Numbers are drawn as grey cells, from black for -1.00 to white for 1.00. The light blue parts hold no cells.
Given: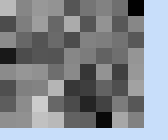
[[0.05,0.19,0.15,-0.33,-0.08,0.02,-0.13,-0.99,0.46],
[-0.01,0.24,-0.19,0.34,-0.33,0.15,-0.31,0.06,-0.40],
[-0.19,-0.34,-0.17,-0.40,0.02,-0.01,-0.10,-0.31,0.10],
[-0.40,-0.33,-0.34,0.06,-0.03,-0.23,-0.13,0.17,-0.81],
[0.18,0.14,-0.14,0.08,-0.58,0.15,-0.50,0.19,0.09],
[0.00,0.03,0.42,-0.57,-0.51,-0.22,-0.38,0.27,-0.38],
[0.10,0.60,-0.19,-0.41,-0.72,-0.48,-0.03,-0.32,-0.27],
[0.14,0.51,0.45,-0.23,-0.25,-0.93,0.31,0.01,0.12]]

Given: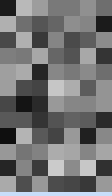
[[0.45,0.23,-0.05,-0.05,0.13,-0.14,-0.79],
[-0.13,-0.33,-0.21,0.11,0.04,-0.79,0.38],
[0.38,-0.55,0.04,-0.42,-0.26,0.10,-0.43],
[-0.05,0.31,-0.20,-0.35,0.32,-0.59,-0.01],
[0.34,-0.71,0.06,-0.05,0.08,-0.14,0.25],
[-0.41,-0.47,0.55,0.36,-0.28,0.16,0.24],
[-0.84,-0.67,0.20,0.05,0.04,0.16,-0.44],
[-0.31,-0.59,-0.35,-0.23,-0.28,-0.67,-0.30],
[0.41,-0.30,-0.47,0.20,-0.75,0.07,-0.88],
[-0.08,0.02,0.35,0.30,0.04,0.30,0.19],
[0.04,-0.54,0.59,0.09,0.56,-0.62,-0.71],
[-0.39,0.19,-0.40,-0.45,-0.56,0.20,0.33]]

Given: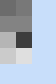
[[-0.06,-0.15],
[0.03,0.03],
[-0.52,0.42],
[0.75,0.59]]

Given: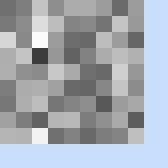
[[-0.01,0.52,0.11,0.35,0.34,0.22,-0.16,0.22,-0.12],
[0.10,0.73,0.48,0.03,0.07,-0.09,0.54,0.19,-0.05],
[0.07,0.96,0.22,-0.15,-0.18,0.49,0.22,-0.21,0.67],
[0.54,-0.54,0.18,-0.22,0.02,0.34,0.49,0.39,0.36],
[0.13,0.08,0.57,0.33,-0.13,-0.17,0.62,0.18,0.38],
[0.35,0.38,0.26,-0.17,-0.20,0.06,0.54,0.10,-0.03],
[0.36,0.48,-0.08,0.03,0.11,-0.31,0.22,0.32,-0.07],
[-0.02,-0.22,0.41,0.44,-0.02,0.13,0.33,-0.27,0.27],
[0.40,0.90,-0.11,0.02,-0.18,-0.02,0.03,0.50,0.41]]

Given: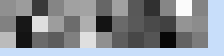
[[0.22,-0.55,0.04,0.26,0.28,-0.20,0.26,-0.31,-0.62,0.05,0.97,0.03,0.13],
[-0.82,0.74,0.23,-0.15,0.37,-0.85,-0.17,-0.30,-0.42,-0.49,0.16,0.10,0.01],
[-0.85,-0.17,-0.28,0.00,0.75,0.13,-0.27,-0.44,-0.33,-0.94,-0.23,-0.03,0.47]]

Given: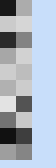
[[0.35,-0.81],
[0.68,0.59],
[0.03,-0.67],
[0.65,0.31],
[0.48,0.61],
[0.60,0.39],
[-0.35,0.78],
[0.58,-0.10],
[-0.51,-0.87],
[0.04,0.24]]

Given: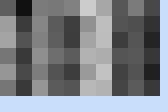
[[-0.87,-0.04,-0.06,0.01,0.60,0.30,-0.32,-0.04,-0.44,-0.27],
[-0.54,0.05,-0.29,-0.51,0.14,0.49,-0.34,-0.38,-0.61,0.24],
[-0.36,0.01,-0.26,-0.52,0.29,0.48,-0.53,-0.33,-0.72,0.29],
[-0.56,0.12,-0.14,-0.28,0.40,0.36,-0.33,-0.31,-0.57,-0.07],
[-0.43,-0.02,-0.36,-0.52,0.21,0.52,-0.48,-0.35,-0.75,0.18],
[-0.55,0.16,-0.29,-0.33,0.45,0.39,-0.46,-0.29,-0.55,-0.07]]
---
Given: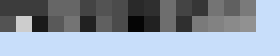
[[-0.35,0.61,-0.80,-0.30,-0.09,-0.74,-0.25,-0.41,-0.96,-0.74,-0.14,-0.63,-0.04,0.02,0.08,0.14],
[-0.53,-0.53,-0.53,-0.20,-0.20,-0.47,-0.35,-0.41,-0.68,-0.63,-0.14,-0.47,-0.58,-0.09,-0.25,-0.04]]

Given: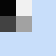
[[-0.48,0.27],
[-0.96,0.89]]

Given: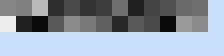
[[0.86,-0.75,-0.92,-0.30,0.10,-0.06,-0.24,-0.69,-0.30,-0.42,-0.92,0.21,0.10],
[0.05,0.00,0.47,-0.64,-0.42,-0.59,-0.53,-0.12,-0.75,-0.47,-0.36,-0.18,-0.12]]

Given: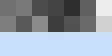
[[-0.01,-0.30,0.10,-0.53,-0.36,-0.18,0.64],
[-0.12,-0.06,-0.41,-0.47,-0.64,-0.24,0.86]]

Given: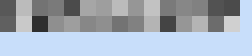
[[-0.25,0.58,-0.64,0.12,0.24,0.06,0.12,-0.10,0.01,0.41,-0.47,0.18,0.41,-0.15,0.63],
[-0.31,0.47,-0.10,-0.04,-0.41,0.30,0.24,0.47,0.18,0.52,-0.04,0.06,0.01,-0.36,-0.41]]

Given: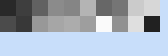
[[-0.41,-0.56,0.19,0.30,0.35,0.24,0.96,0.14,0.75,-0.74],
[-0.68,-0.51,-0.24,0.09,0.04,0.41,-0.19,-0.08,0.59,0.69]]

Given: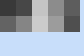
[[-0.22,0.04,0.59,0.22,-0.38],
[-0.55,-0.44,0.54,0.10,-0.27]]

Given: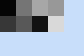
[[-0.57,-0.31,-0.86,0.70],
[-0.96,-0.08,0.31,0.19]]
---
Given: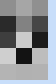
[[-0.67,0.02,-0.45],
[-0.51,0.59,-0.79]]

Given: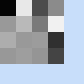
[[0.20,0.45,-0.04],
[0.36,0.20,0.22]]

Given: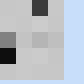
[[0.58,0.56,0.60],
[0.01,0.53,0.42]]

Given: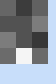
[[-0.36,-0.36,-0.03],
[-0.03,-0.36,-0.57]]

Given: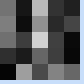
[[-0.01,-0.90,0.14],
[-0.12,-0.52,0.64]]

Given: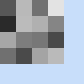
[[-0.67,0.47,0.38],
[0.31,-0.02,-0.07]]

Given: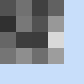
[[-0.62,-0.06,-0.36],
[-0.20,-0.52,-0.53]]
